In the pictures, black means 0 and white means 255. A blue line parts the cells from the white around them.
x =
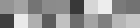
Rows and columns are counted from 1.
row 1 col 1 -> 148
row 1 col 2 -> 163
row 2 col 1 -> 63
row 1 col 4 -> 139
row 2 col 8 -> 127
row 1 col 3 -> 116
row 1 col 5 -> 140

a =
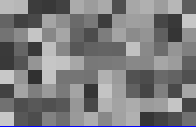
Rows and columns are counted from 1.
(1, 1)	187
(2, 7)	121
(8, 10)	172
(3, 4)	135
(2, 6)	106
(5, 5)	195
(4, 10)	193
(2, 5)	142
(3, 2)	139
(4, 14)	128
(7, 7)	53
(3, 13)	53
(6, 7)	115
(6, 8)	177
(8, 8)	179
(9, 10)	177
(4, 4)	190
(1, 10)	167
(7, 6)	164
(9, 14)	112
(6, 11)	76
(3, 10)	139
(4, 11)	137
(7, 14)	166
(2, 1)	100
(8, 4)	80
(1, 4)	56
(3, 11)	148
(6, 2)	149
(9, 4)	130
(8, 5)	87
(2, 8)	61
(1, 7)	156

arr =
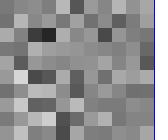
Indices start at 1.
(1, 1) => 121
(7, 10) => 112
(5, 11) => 88
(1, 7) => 154
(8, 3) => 97
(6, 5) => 171
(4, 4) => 158
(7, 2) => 142
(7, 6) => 89
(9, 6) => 107
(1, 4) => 126
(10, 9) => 142
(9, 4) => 205
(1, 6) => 86
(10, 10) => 137
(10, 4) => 137
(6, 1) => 153
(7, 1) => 113
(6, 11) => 171
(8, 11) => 135
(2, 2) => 181
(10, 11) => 166
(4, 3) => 176
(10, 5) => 75
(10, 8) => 123
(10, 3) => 127
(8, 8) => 123
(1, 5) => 184
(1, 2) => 135
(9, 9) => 120
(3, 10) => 127
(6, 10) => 157
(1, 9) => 181

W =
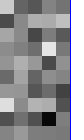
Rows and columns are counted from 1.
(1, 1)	202
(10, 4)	124
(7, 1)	151
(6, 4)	142
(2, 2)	137
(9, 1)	80
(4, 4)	229
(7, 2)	149
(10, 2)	153
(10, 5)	121
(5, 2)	175
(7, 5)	66
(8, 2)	139
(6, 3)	100
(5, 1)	148
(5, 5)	145
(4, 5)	120

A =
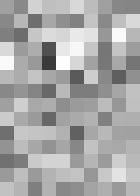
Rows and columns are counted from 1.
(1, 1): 160
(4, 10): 157
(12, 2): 124
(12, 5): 211
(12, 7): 181
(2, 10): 217
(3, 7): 226
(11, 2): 188
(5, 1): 249
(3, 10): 183
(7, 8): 143
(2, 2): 183
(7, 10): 193
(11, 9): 168
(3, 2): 109
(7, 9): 166
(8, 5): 142
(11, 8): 171
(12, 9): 206
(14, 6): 141
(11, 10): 180
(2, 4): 167
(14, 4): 177
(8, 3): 168
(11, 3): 167
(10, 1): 111
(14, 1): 194
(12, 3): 202
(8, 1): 160
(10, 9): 162
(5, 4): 58
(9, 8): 128
